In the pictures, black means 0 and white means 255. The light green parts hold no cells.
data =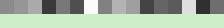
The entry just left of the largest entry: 79
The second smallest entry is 58
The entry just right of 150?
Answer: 170
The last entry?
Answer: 110
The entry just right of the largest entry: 129

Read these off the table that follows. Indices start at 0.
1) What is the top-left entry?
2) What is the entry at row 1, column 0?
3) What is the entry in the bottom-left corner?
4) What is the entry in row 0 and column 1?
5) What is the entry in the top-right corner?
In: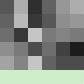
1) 87
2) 98
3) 163
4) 173
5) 173

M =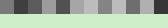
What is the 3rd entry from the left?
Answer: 92
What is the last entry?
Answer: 54
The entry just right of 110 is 176

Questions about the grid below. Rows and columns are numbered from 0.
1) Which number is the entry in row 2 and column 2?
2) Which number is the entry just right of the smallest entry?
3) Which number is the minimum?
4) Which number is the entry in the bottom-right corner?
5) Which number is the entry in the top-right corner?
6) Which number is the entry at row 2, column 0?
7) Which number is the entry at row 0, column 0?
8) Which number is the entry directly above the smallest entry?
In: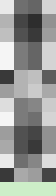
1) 57
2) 145
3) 45
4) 69
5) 212
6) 191
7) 233
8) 101

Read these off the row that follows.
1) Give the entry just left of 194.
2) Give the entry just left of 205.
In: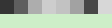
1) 205
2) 173

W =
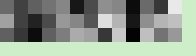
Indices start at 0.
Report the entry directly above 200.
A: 180
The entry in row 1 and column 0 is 161
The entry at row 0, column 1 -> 65
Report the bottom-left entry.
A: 96
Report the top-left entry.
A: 106
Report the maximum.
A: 233
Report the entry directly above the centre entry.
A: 75
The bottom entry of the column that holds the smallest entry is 3
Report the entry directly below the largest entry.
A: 191
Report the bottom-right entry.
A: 152
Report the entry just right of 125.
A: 171
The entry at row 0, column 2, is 96

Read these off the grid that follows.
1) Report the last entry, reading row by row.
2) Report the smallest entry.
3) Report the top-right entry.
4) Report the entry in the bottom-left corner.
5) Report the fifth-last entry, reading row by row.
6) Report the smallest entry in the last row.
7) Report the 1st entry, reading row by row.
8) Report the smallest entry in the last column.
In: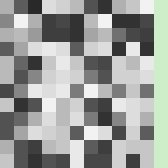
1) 198
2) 41
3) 242
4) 198
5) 71
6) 50
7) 176
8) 50

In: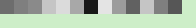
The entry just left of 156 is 228
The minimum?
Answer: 24
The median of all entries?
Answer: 138

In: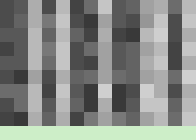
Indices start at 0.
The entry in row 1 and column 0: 76
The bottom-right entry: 197
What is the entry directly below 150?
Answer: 185
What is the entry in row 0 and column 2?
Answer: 173
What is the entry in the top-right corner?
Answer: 185
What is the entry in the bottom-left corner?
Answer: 67
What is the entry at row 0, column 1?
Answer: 88
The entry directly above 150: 161
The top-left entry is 76
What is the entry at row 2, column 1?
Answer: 88
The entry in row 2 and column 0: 88

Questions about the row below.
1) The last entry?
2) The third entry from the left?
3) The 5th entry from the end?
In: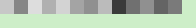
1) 122
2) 221
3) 58

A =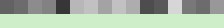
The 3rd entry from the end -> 120
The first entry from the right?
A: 152
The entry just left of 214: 88
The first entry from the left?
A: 98
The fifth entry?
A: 54

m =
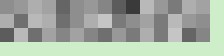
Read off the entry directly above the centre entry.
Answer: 133
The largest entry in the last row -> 197
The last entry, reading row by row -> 133
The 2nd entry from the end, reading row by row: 101
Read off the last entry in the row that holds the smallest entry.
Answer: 162
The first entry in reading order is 142
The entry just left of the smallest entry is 92
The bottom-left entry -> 92
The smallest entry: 58
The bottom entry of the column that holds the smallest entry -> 122

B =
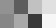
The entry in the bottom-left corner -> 135
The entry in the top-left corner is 146
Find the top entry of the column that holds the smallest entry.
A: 193

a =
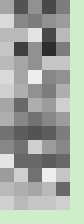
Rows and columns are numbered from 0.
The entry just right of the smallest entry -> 124
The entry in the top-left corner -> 165
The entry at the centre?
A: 174
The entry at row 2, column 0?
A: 185
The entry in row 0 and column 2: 145
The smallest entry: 45
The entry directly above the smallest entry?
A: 73
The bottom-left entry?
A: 207
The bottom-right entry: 207
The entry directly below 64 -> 165
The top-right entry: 124
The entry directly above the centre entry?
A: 145
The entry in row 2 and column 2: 228
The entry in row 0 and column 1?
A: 83
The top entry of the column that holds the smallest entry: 73
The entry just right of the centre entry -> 156
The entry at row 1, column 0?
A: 217
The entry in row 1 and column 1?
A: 135
